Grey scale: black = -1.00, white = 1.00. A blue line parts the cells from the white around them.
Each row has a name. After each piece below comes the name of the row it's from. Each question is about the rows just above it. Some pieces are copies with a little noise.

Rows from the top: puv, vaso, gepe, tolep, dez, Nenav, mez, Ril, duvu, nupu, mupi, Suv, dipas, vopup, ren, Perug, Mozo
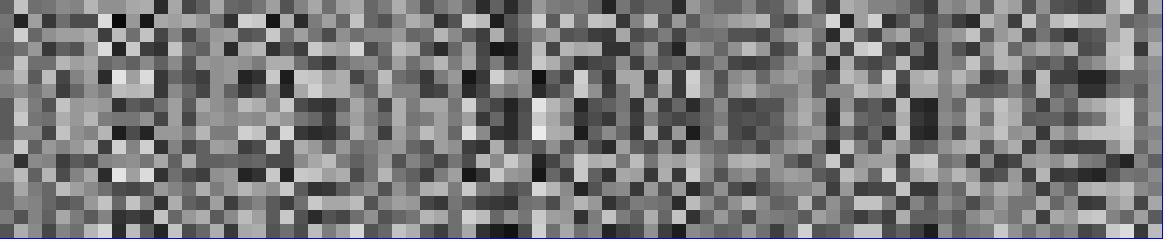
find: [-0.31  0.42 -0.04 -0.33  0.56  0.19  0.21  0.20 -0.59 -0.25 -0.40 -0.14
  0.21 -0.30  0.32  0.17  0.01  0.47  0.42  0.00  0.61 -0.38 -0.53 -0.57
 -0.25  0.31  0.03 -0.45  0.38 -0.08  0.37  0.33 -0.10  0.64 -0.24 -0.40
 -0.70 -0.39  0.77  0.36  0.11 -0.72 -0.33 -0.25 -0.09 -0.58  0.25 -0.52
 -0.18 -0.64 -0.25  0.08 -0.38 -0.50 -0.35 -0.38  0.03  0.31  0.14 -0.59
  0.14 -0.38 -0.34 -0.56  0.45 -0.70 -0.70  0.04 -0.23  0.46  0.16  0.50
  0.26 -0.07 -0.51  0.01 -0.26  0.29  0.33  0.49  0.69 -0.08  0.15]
Ril
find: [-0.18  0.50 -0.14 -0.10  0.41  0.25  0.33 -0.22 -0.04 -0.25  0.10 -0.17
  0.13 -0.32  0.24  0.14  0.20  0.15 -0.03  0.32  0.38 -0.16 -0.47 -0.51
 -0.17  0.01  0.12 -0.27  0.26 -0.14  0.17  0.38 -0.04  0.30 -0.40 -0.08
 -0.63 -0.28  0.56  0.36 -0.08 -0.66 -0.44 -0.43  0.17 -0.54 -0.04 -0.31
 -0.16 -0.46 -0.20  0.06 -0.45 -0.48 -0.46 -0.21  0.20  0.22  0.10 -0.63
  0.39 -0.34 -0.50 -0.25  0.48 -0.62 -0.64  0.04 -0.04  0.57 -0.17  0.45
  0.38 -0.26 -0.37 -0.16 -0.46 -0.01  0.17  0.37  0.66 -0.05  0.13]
dez
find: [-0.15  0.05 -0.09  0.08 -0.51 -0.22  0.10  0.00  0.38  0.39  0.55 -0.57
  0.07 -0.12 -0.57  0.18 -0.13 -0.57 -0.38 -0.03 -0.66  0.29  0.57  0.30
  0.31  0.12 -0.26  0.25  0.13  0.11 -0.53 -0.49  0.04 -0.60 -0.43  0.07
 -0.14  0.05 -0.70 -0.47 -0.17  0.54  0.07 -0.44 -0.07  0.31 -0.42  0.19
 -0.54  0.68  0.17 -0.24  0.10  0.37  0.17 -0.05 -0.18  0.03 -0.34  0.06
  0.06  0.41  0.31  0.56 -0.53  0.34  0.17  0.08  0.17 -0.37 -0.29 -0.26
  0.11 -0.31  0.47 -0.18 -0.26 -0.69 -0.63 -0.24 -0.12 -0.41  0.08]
mez

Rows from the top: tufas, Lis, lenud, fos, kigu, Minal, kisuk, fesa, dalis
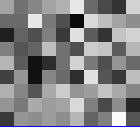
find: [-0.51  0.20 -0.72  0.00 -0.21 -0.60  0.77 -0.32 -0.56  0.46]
Minal
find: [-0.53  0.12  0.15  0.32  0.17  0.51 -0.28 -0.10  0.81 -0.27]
dalis

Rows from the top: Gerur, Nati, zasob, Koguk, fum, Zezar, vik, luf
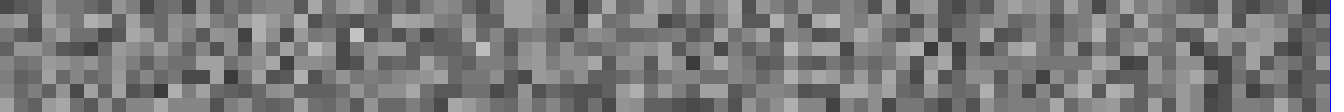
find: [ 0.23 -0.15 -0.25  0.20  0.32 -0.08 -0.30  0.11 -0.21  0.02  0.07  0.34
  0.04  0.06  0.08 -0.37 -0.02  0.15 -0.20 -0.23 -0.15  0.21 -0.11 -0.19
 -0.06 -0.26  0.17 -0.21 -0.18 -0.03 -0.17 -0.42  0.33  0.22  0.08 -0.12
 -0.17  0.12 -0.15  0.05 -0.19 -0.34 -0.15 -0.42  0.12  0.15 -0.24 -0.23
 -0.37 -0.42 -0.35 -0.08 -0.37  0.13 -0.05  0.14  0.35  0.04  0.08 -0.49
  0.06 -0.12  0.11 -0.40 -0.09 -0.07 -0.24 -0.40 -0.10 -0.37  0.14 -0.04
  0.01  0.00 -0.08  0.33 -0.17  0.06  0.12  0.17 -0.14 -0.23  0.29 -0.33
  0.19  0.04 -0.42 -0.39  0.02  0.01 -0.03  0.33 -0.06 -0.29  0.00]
luf
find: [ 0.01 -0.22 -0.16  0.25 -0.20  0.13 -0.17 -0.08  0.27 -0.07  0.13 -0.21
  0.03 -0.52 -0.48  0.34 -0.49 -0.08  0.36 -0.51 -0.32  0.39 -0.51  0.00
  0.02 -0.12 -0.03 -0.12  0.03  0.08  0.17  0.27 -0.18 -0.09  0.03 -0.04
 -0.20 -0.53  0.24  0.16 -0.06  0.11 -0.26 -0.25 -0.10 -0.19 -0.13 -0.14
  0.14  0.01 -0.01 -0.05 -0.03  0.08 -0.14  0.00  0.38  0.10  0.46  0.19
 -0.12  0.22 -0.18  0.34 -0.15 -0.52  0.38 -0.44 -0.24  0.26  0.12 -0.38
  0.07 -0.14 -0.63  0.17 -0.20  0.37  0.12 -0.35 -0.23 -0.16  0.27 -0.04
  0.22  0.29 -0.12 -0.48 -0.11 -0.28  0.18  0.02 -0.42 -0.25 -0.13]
Zezar
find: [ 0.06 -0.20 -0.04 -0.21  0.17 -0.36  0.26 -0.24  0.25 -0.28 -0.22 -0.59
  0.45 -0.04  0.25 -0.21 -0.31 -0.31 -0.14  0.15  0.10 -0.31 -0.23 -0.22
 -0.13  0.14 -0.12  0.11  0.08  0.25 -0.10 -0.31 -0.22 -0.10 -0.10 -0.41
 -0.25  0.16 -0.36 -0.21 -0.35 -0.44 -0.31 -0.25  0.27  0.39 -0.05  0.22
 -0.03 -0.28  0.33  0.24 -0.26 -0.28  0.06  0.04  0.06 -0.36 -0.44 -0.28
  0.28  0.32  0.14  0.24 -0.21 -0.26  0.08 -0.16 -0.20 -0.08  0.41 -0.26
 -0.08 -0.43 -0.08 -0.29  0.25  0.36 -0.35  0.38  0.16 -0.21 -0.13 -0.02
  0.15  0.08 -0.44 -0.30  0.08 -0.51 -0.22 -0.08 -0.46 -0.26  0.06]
vik

